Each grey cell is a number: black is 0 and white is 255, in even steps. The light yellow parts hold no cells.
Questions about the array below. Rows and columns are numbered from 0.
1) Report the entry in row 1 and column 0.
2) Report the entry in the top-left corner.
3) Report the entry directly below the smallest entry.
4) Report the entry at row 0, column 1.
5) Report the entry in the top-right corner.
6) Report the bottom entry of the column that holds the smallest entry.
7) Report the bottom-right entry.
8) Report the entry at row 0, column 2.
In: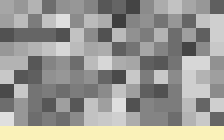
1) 159
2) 166
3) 187
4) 151
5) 95
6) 207
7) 101
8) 179

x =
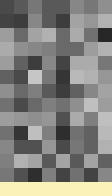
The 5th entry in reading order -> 89
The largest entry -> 198
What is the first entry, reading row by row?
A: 74
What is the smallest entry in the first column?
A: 67
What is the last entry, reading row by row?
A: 135
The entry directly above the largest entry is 61
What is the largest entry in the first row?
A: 143
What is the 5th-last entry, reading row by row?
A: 127
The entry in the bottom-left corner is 119
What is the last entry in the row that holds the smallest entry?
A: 39
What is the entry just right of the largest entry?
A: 119
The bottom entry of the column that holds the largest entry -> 46
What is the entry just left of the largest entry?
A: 74
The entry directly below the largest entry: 127
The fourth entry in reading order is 89
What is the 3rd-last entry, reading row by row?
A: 113
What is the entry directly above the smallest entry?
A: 177
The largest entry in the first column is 171
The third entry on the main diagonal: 163
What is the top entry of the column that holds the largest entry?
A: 119
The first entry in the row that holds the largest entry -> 97
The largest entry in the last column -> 191
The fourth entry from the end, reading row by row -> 67
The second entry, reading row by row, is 89
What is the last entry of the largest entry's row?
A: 150
